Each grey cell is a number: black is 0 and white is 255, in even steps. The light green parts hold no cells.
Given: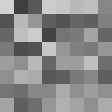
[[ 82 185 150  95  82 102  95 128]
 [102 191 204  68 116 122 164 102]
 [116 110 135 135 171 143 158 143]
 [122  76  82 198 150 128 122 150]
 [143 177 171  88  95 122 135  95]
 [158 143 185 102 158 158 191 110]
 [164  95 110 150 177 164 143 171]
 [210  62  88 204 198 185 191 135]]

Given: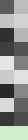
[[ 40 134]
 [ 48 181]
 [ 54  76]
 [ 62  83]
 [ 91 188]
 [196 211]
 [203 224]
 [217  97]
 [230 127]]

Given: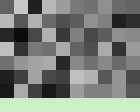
[[ 24 170  64  24  45 156 128 128 149  87]
 [ 32  64 162  72  64 192 178  87 149  72]
 [ 38  11  72 178  57 128  72  93 143 136]
 [ 99 200  32 184 156 121 113 143 106  99]
 [113 149 162 170  38 136 113 136 106 128]
 [184  87 178 106  79  93 143 128  32  45]
 [192  51 121 113 170  99  79 170  51 156]]

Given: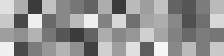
[[158 144 179 118  86  59  99 173 136 151 208 165 130 105 124 118]
 [200  73 239 105 136 186 239 130 216 111 165 173 136  80 111 216]
 [224 173  59 194 136 118  99 173  59 186 158 194  99  86 124 186]
 [239  73 124 151 179 144  65 208 158 224  93 245 136 186 124 200]]

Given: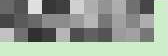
[[ 70  90 104 140 140 155 182 119 161 133 174]
 [104  83 223  55  63 208 174 147 174 112  70]
 [194 112  48  63 182  77  97  83 155 161 119]]

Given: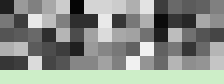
[[ 31 154 128 168 204   5 212 212 204 175 227  61 105  91  97 128]
 [ 54  61 219  69  84 134 134 162 128 241 148 105 181 142 148 197]
 [ 84  91 105  46 181  76 162 219 168 162 113  31 189 113  84  69]
 [120  61 233 189 128  46  46 233  54 120 175  11  54  39 168 142]
 [175 189  91  76  61  31 154 134 120  97 241  97 120  54 105 181]]
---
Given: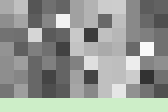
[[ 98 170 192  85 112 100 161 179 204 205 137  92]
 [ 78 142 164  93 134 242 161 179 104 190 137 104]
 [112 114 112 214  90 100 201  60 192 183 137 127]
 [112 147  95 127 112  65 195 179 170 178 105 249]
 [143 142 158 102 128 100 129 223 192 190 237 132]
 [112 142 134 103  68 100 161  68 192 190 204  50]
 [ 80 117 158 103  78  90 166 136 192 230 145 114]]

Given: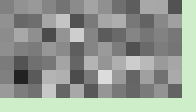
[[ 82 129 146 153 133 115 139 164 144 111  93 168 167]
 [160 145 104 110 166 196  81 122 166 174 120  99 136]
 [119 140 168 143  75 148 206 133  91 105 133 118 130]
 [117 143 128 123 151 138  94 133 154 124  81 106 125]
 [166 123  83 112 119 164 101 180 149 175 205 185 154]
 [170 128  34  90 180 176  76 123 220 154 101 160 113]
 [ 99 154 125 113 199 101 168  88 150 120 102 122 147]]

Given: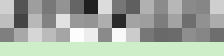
[[207 208  84 158 120 147 101  31 220 118  95 177 139 183 138 134]
 [172 190  68 184 130 226 152 148 174  42 163 158 125 163 110 145]
 [110 127 168 214 187 165 253 237 138 248 204 119 105 107 142 134]]

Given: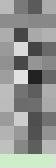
[[171 186 121  90]
 [136 140 140 136]
 [177 173  70 169]
 [105 154 219  67]
 [136 145  72 149]
 [104 158 225  33]
 [173 189 115  94]
 [170 188 108 110]
 [113 155 205  78]
 [147 179 153  81]
 [183 192 135  94]]

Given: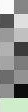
[[132 249]
 [223  82]
 [192 153]
 [ 59 177]
 [123 164]
 [146 108]
 [ 13 144]]

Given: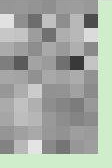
[[153 150 152 148 143 156 157]
 [ 76 225 143 109 192 141 184]
 [219 199 195 157 112 174 184]
 [137 171 158 141 169 154 175]
 [195 126  90 163 155 112  57]
 [146 167 164 145 168 162 172]
 [139 151 173 203 146 147 161]
 [153 171 193 176 142 133 124]
 [140 166 189 182 153 141 132]
 [155 149 160 168 152 146 158]
 [158 130 184 228 137 117 151]]
